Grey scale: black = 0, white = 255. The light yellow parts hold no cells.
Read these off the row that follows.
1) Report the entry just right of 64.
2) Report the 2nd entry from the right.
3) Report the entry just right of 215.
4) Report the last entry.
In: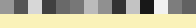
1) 105
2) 125
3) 64
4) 97

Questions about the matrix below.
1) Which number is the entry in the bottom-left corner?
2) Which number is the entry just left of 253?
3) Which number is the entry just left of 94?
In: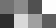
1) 46
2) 80
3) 161

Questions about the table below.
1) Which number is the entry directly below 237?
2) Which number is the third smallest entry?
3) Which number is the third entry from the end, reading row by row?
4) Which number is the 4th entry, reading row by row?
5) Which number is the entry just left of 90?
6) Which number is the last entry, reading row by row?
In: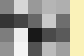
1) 244
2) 68
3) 82
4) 181
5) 74
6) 159

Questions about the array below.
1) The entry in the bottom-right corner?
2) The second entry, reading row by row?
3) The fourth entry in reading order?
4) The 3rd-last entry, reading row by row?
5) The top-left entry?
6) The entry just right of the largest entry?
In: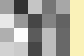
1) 104
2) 50
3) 118
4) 70
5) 160
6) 91

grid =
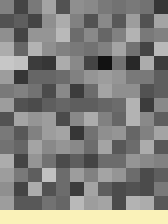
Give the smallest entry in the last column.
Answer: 54
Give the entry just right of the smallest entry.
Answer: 114
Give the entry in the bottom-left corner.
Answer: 157
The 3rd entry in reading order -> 121
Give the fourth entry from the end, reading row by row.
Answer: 75
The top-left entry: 129
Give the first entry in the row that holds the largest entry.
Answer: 199
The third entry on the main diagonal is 149
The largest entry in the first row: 164
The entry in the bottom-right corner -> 88
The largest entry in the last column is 185
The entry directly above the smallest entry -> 129
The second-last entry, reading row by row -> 172
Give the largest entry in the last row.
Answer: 185
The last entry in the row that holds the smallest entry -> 60
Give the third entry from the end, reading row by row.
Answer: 179
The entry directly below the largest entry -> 157
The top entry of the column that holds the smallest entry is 121
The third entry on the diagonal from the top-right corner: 179
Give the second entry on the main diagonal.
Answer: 94
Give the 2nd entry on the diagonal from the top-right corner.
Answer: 82

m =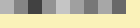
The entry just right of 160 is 119
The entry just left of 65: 133

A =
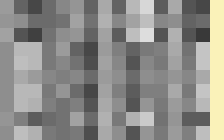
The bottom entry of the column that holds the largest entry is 149
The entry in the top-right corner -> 71
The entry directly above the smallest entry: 107
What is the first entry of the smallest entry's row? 162
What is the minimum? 57
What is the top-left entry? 155
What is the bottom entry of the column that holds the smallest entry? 190
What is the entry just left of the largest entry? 190
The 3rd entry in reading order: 71
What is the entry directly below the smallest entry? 196
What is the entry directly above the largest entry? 190
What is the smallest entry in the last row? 78
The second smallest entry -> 64
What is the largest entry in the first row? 215
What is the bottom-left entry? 142
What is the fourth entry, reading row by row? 107
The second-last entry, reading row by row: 127
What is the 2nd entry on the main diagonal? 142
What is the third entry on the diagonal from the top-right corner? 177
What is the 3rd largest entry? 202
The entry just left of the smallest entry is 84
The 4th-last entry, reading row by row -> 121

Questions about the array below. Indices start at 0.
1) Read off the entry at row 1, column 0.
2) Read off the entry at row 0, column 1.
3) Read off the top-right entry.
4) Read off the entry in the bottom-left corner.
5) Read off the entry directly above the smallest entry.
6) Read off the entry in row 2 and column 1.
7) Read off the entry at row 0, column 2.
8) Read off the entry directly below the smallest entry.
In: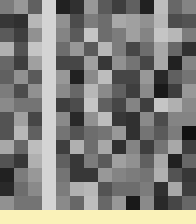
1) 55
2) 152
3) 132
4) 145
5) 132
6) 62
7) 96
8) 62

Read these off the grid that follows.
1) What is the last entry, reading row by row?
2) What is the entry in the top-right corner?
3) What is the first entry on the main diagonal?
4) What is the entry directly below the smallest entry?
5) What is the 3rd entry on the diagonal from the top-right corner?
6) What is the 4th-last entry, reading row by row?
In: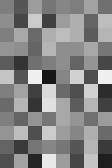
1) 30
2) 112
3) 126
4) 217
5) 175
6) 156
